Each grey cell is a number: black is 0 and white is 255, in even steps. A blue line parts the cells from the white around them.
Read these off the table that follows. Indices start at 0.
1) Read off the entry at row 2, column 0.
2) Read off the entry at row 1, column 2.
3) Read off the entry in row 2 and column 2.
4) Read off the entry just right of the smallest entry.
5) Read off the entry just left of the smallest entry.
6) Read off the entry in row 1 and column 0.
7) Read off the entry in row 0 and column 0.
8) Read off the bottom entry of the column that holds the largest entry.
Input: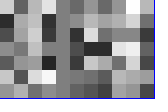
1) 77
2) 192
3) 207
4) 127
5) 157
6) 44
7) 207
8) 149
